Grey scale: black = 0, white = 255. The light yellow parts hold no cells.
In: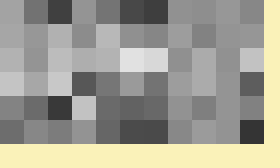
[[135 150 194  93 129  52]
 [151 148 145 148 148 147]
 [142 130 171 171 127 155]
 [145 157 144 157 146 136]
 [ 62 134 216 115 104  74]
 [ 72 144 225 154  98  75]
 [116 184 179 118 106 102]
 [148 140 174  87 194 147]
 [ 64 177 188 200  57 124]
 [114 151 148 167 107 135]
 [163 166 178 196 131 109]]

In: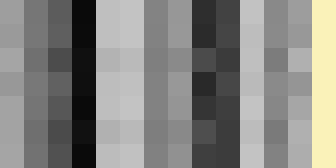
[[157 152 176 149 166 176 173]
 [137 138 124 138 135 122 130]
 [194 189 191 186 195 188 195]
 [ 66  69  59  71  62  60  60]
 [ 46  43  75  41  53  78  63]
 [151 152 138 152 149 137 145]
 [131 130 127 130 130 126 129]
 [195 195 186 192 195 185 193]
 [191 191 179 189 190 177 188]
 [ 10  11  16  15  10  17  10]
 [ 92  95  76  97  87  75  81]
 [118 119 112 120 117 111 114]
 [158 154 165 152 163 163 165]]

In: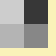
[[ 55 135]
 [205 180]]

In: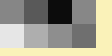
[[135 111]
 [ 12 142]
 [ 89 174]
 [134 230]]

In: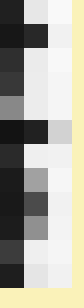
[[249 241 248 245 245 210 241 246 241 243 245 241]
 [231  40 235 236 236  33 239 161  75 144 239 229]
 [ 32  23  47  56 136  19  42  27  25  28  60  30]]

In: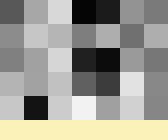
[[122 174 119 136 134]
 [147 112 154 226 209]
 [ 27 174  12  60 160]
 [  5 126  32  96 242]
 [216 181 214 193 204]
 [167 198 161 162  19]
 [ 88 140 128 180 199]]

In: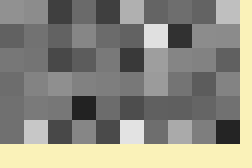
[[191 139  96 131 113  36]
 [ 99 140 130  92 101 126]
 [110  49 133 116  95 170]
 [100 224 158 155  96 110]
 [176  98  57 120  77 227]
 [ 63 107 121 126 108  74]
 [106 134  92 129  34 134]
 [ 63  98  72 143 119  72]
 [140 114 116 131 122 199]
 [145  97 119 109 112 112]]

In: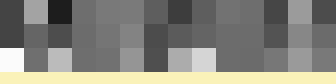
[[ 76 107 121]
 [155 135 154]
 [ 70  83 119]
 [110 108 107]
 [114 108 108]
 [ 94 100 213]
 [ 61  91 172]
 [ 94  76  79]
 [122 131 149]
 [121 117 113]
 [110 108 110]
 [ 29  77 187]
 [163 101 111]
 [ 68  68 251]]

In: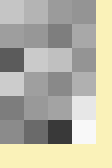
[[148 168 148 176 231 248]
 [155 126 192 137 163  57]
 [180 151 202 159 153 106]
 [197 158  91 204 125 139]]
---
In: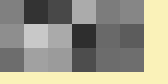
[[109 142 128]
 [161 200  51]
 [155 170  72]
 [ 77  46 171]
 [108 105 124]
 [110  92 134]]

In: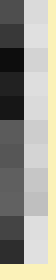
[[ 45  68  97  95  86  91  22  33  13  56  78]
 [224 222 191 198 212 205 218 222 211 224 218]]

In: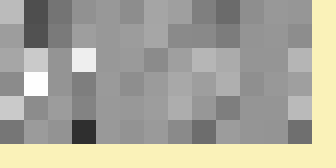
[[118 202 139 166 157 187]
 [155 140 254 202  81  78]
 [147 156 148 148 122 116]
 [ 47 131 126 238 158 145]
 [153 153 154 152 152 152]
 [147 152 142 154 156 141]
 [154 157 155 139 166 165]
 [138 173 168 159 138 159]
 [109 151 158 182 137 127]
 [156 126 175 171 124 107]
 [149 149 143 149 148 142]
 [148 149 152 149 150 152]
 [111 186 159 181 141 150]]

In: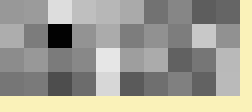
[[118 140 173 152]
 [122 152 124 155]
 [ 77 123   2 221]
 [108 136 147 191]
 [215 230 171 183]
 [ 90 158 125 170]
 [111 171 145 114]
 [128  97 125 134]
 [ 98 118 200  93]
 [186 185 145 101]]

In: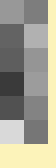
[[217  81  58  94  98 153]
 [118 132 155 149 176 125]]

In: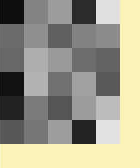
[[ 88  34  17 103 107  15]
 [118 123 179 174 143 131]
 [157  85 113 154  96 156]
 [ 35 156 160 109 130  43]
 [226 188  89  98 140 224]]

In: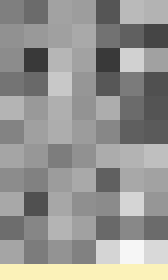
[[165 109 168 140 165 131 180 115 141 144 127]
 [124 134  80 130 152 159 153 105  57 153 108]
 [147 180 167 156 125 174 175 200 182 160 162]
 [130 161 143 169 144 156 147 150 162 169 157]
 [214 105 139  96 172 135 173  87  57 114  86]
 [247 136 214 168 179  95 107 123 209  96 186]
 [217 107 150 162 191  90  84  80 161  69 179]]

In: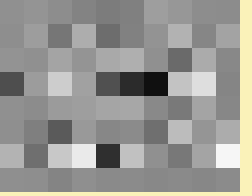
[[143 179 143 144  78 147 142 144]
 [142 111 127 140 156 144 157 148]
 [132 200  90 155 205 164 118 141]
 [143 234 153 158 161 148 173 131]
 [138  47 135 165  80 169 109 124]
 [139 193 139 167  43 175 129 128]
 [136 144 111 137  16 144 147 158]
 [138 120 188 121 195 106 178 151]
 [135 164 149 164 222 171 134 141]
 [139 246 172 135 133 136 163 140]]
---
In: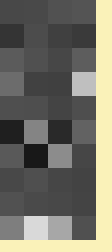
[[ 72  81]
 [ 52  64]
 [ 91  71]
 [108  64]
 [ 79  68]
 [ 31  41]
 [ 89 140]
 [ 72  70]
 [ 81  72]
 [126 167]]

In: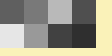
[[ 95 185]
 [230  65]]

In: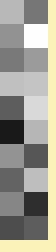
[[184]
 [146]
 [121]
 [192]
 [ 93]
 [ 25]
 [147]
 [ 99]
 [134]
 [ 77]]

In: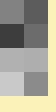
[[130]
 [ 61]
 [177]
 [201]]

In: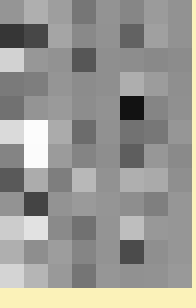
[[149 158 147 155]
 [ 54 165 146 160]
 [210 146 143 137]
 [122 149 143 156]
 [113 154 146 133]
 [218 171 145 119]
 [132 155 142 151]
 [ 89 126 146 170]
 [147 147 149 127]
 [204 138 148 152]
 [175 157 147 143]
 [212 153 150 146]]

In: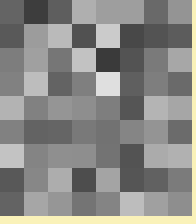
[[100  94 158 105]
 [ 89 186 203  83]
 [125 118  58 122]
 [129  99 223 126]
 [179 149 126 180]
 [129 101 114 148]
 [195 143 115 171]
 [ 88 173 164  97]
 [ 99 150 132 160]]

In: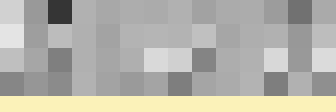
[[209  53 168 171 162 172 113]
 [228 188 163 181 192 174 152]
 [191 127 166 217 132 177 153]
 [134 139 163 164 165 179 177]]

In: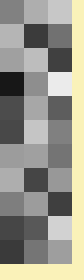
[[129 199]
 [181 113]
 [160  64]
 [ 23 235]
 [ 76  93]
 [ 72 128]
 [156 116]
 [174 152]
 [126  63]
 [ 70 210]
 [ 58 158]]

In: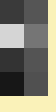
[[ 58]
 [213]
 [ 51]
 [ 23]]
